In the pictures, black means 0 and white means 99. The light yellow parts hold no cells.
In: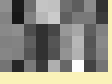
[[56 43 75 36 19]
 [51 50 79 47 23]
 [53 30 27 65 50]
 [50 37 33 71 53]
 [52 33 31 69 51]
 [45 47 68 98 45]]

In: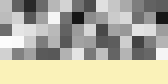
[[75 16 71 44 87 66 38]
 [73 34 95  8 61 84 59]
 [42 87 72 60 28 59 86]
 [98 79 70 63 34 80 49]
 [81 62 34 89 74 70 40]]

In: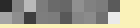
[[16 72 41 56 48]
 [64 24 48 52 44]]

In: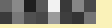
[[40 12 94 52]
 [23 31 60 20]]

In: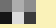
[[43 55]
 [ 8 23]]

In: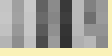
[[76 78 54 72 59]
 [77 77 52 72 60]
 [75 77 56 71 57]
 [70 74 60 68 54]]

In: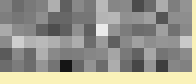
[[52 47 68 53 72 53 41 49]
 [49 48 40 46 70 56 62 55]
 [66 52 30 56 91 48 43 44]
 [54 69 68 67 60 53 55 57]
 [35 41 53 49 53 47 65 48]
 [42 42 45 40 42 42 58 52]]

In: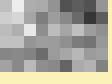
[[74 67 57 36 58]
 [80 64 61 41 36]
 [73 90 73 74 56]
 [75 58 60 48 59]
 [52 51 60 71 62]
 [63 72 53 66 50]]
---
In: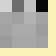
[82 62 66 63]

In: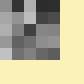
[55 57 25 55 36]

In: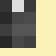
[20 28 33]

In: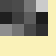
[27 24 28]

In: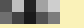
[32 26]

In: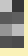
[77 37]

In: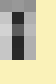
[57 16 72]
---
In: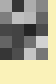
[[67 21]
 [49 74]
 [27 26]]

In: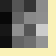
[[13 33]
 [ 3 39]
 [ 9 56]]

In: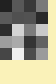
[[13 34]
 [35 31]
 [17 82]]

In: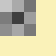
[[77 66]
 [48 24]
 [55 65]]

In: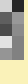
[[82 15]
 [37 59]
 [29 54]]

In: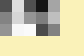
[[31 86]
 [51 83]
 [57 96]]

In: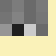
[[43 48]
 [45 51]
 [58 12]]

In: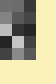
[[43 42]
 [51 34]
 [73 20]]
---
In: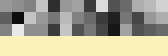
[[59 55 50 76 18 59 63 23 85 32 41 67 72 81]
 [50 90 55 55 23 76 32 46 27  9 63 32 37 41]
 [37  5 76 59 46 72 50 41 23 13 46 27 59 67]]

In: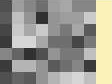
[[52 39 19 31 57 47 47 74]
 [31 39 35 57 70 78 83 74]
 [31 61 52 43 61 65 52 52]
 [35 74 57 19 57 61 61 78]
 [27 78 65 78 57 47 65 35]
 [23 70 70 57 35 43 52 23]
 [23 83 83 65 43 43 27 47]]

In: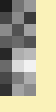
[[28 54 23]
 [36 41 32]
 [19 63 54]
 [11 45 59]
 [54 32 63]
 [28 49 67]
 [15 67 72]
 [41 85 94]]

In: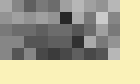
[[52 52 33 33 37 37 19 66 47 57]
 [66 52 37 47 42 62 71 62 57 71]
 [47 42 42 37 42 42 33 42 62 47]
 [52 33 52 28 23 28 37 28 33 71]
 [57 62 57 62 57 15 66 47 79 52]]

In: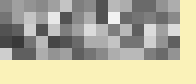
[[80 37 37 67 57 62 37 45 53 67 72 72 49 41 57]
 [27 22 45 72 27 32 41 67 67 76 45 45 80 57 37]
 [53 62 57 53 62 76 49 53 32 72 67 41 41 57 67]
 [45 62 76 62 90 32 53 67 32 94 41 45 49 41 53]
 [32 37 80 32 76 49 62 85 72 49 72 37 85 62 85]]

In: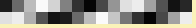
[[87 92 68 32  7 11 41 73 97 77 46 19  2 28 63 92]
 [11 41 73 97 82 50 19  2 28 58 87 92 63 32  7 15]]
